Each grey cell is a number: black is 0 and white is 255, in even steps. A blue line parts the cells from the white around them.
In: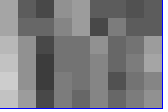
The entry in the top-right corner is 92
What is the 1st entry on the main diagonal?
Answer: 165
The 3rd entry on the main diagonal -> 72
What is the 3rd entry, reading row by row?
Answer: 72
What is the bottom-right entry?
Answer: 145
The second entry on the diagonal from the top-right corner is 92
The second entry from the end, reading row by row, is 124
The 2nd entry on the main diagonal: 103
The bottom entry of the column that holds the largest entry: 194
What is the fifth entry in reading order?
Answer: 156
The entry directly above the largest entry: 194
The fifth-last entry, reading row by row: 103
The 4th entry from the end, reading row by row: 133

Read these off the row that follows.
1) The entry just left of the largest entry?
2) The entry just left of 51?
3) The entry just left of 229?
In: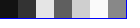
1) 207
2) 18
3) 51

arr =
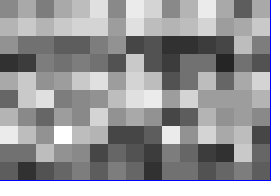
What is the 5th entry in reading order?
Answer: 189
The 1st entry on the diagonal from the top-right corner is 169
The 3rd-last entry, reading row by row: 102
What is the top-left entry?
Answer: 137
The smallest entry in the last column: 70
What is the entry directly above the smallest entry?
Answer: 70
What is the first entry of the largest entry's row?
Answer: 235
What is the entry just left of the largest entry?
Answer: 146
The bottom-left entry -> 93
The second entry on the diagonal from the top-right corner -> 169
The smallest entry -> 37
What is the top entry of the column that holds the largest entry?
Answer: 169
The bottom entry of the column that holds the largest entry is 102
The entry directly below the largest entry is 146
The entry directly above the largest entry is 157
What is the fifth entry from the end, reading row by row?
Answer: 113
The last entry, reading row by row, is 93
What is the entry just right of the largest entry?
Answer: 189
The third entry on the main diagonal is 113
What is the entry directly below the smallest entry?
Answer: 102
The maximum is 255
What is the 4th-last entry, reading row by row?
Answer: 82
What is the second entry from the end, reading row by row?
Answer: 125
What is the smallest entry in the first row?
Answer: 93

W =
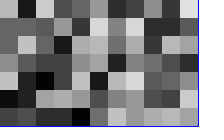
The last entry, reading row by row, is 163
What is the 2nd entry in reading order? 24
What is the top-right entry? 225
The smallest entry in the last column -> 45
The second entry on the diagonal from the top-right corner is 45
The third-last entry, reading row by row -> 173
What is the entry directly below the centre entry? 24
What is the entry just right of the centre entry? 33
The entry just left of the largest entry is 55
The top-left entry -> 184
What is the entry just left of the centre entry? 142
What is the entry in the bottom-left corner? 66
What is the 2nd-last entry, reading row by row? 184

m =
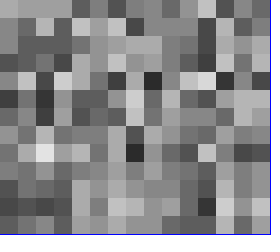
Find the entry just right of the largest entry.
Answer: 159
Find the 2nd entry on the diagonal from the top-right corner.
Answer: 93
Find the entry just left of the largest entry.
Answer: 171
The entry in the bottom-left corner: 93
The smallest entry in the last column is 72
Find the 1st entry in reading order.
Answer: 171
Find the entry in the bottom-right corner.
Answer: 159
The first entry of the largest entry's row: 115
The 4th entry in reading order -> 159
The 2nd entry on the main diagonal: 105
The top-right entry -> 105
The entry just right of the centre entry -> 115
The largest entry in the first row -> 193
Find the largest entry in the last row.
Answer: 181
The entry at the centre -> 193
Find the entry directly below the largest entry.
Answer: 147
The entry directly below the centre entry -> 82
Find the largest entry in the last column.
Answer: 193
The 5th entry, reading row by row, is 93
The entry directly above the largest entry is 181
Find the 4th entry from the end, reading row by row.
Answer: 93
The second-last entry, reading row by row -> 105

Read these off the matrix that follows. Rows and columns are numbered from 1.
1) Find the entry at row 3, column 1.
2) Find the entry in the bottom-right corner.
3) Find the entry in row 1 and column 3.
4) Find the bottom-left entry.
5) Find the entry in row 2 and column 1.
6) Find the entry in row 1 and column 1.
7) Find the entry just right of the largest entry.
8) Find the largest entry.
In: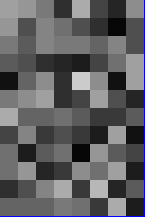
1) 121
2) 28
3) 121
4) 100
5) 150
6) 160
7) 141
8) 203

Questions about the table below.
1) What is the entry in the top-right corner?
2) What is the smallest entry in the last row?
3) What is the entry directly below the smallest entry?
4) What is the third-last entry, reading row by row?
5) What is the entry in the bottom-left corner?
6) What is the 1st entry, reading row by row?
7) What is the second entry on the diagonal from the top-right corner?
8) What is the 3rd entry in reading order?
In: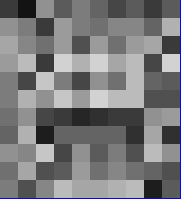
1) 91
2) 29
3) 124
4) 187
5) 124
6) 58
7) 100
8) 145

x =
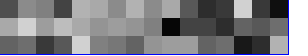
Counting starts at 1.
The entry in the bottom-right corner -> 178
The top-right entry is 15
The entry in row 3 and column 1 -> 99
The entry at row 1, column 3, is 128
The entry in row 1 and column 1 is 79
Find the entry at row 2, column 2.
209
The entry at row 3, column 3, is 57
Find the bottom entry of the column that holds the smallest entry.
157
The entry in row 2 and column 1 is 169
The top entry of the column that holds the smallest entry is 169

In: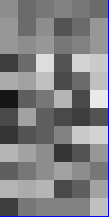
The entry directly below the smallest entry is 73
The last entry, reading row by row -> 192
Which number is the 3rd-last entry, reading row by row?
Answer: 129
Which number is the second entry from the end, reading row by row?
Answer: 129
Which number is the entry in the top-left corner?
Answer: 141
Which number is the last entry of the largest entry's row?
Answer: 233
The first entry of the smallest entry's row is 22
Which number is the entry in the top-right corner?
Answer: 107
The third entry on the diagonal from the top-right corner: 119
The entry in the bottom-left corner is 62
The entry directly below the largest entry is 83
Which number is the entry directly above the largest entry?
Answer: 192
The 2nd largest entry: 221

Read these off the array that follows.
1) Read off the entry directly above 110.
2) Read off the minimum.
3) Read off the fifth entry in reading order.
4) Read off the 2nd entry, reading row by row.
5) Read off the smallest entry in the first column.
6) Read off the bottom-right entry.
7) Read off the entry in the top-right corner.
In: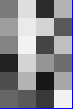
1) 191
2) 23
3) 158
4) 222
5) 34
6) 243
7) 179

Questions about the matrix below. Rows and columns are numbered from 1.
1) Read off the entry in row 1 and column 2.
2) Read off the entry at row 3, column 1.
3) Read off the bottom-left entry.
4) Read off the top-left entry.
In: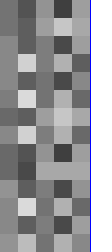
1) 83
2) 136
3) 147
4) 115
